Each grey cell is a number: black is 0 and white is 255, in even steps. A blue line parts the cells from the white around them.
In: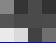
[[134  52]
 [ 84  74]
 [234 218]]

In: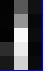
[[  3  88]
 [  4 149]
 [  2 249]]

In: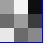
[[160 243]
 [108 157]
 [232 107]]

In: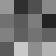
[[152  47]
 [113  91]
 [129  96]]

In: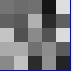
[[116 108]
 [ 97  89]
 [196  81]]

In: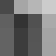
[[ 73 166]
 [ 96  51]
 [ 99  60]]
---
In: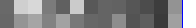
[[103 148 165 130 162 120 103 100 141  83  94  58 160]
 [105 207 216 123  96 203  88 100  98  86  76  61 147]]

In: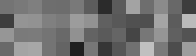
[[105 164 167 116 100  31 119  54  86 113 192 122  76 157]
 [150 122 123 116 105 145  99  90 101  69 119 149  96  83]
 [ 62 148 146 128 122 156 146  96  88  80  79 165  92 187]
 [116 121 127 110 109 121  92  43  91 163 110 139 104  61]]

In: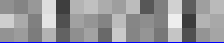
[[147 156 124 179  98 143 162 105 202 133 149 119 197  80 148 165]
 [206 170 128 228  80 161 149 132 188 134 142 129 238  60 179 168]
 [144 132 152 221  62 180 192 172 158 188  87 127 209  94 159 186]]

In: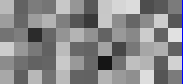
[[168  95 184 115 186  99  98 179 154 143 221  85 123]
 [140 112  98 101 201 153 104  21 114 191 180  92 210]
 [205 152 121  97 187 104 100 163  70 120 166 175  97]
 [115 126  43 103 148 180 146  99 153 136 204  99 225]
 [157 103 157 179 127  85  57 200 141 102 139 205  86]
 [186  98 124 117 200 150  88 199 214 220  77  88 123]]

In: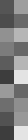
[[ 61 228]
 [ 82 152]
 [110 142]
 [154 103]
 [ 61 227]
 [ 92 181]
 [124 103]
 [145 182]
 [ 76 105]
 [ 85 158]]

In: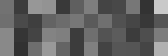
[[137  49 110 153 100  60 128  67  86  85  69 177]
 [137  53  68 131 127  60 111  83  92  60  78 124]
 [111  74  63  99 108 119  90 112  81  70  56  85]
 [114  60 151 147  57  95 126  68  72 119  51 201]]

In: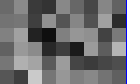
[[ 86  62 202 118 151 127 136 115  96]
 [118 176 164  90 156  69  59  70  78]
 [ 97 153 139  40  62  26 155  93 181]
 [129 161  34  15 128 150 144  66 122]
 [115 118  63 145  84 134  82 161  43]
 [106 138  58  51 136 103  71 134  98]]

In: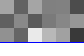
[[145 101 234 184 161  57]
 [ 96 137  90 122 135 150]
 [165  98 165 128 129  76]]
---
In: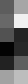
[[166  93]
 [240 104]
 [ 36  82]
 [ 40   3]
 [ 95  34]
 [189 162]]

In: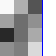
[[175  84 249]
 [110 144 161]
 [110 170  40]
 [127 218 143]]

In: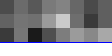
[[107  88 122 131 103  74  95  76]
 [116 112 155 202 110  58  95  98]
 [118  26  79 125 155 136 168  58]]

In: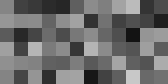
[[ 65  57  43  38  95 140 127 163 187  52  76 133]
 [138 140 100 142 162  50 114  65  80  66  31 150]
 [ 40  69 108  76 120 140 102  79  19 149 156  91]
 [ 67 181 123 140  54 180 139  93  84 159  92 160]
 [134 130  97  94 125  89 106 165  96  83 172 144]
 [ 70 149  46 161 163  23  66  95 200 105 113 132]]

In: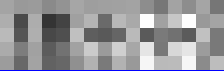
[[153 155 138 147 166 158 160 161 163 141 119 163 141 165 118 164]
 [ 74 173  52  67 160 180 106 184 169 253 161 199 254 153 164 174]
 [ 85 175  72  79 192  94  89 101 186  90 122 113  91 193 121 186]
 [125 161  92 114 162 203 155 207 167 229 120 216 229 156 121 171]
 [104 163  98 103 144 178 122 178 153 246 186 187 246 139 189 156]]

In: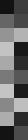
[[ 61  18]
 [ 71 101]
 [179 148]
 [ 25 195]
 [ 44 169]
 [ 87 121]
 [ 27 196]
 [191 136]
 [ 41 173]
 [ 76  19]]

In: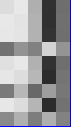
[[232 175  49 110 220]
 [227 178  48 112 232]
 [228 178  51 111 231]
 [147 129 211 148 113]
 [232 177  50 111 224]
 [221 183  43 116 230]
 [183 104 158 119 122]
 [220 181  43 114 231]
 [176 125 175 130 138]]
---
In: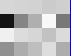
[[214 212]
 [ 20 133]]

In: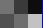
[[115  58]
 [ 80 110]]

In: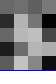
[[104 111]
 [ 43 179]]

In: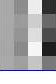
[[168 141]
 [169 155]]

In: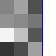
[[132 163]
 [146 137]]

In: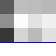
[[ 91 190]
 [144 252]]
